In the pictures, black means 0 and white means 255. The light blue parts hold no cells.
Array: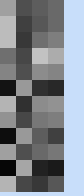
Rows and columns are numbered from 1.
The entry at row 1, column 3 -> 93
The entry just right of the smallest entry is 166
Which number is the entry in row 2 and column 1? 188
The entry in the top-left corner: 160
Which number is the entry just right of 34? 26
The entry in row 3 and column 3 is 111
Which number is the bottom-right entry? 87
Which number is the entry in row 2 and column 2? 64
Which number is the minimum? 6
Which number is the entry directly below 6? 180
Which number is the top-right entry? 105

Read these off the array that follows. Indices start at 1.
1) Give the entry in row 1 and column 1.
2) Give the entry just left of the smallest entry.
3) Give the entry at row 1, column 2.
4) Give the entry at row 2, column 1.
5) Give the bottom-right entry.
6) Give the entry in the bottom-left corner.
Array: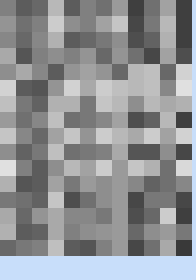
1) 128
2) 169
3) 92
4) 148
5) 57
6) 104

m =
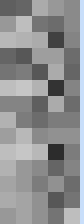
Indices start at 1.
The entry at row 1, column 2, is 101
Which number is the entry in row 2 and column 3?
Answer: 116
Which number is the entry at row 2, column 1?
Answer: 152
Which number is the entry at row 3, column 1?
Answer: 184
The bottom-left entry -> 152
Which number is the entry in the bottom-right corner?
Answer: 190
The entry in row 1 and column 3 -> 171
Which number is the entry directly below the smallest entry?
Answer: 101
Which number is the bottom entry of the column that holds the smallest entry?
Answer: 116
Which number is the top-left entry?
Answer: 95
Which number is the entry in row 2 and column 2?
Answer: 190
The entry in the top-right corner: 138
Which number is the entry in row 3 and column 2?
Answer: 178
